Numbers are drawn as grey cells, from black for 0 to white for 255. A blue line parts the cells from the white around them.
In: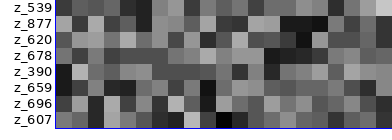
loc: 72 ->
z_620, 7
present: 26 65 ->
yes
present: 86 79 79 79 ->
no
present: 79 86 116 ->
yes

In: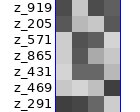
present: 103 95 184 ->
no
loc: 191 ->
z_469, 2
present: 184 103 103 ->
no
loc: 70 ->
z_291, 1
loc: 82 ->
z_571, 1
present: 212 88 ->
no

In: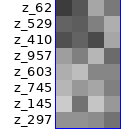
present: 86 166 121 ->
yes
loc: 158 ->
z_957, 0
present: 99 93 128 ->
yes
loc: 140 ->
z_297, 2
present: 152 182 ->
no
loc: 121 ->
z_62, 3

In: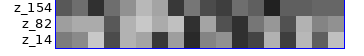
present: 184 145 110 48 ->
no
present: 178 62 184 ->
yes
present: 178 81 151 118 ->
no

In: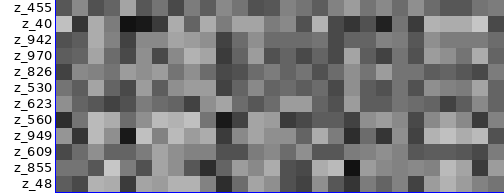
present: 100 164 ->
yes
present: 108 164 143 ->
yes
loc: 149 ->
z_949, 0
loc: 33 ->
z_40, 20
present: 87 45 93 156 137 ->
no

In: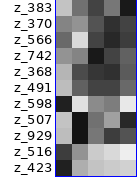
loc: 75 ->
z_368, 1
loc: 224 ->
z_598, 1
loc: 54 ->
z_368, 2
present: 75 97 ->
no
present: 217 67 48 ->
no

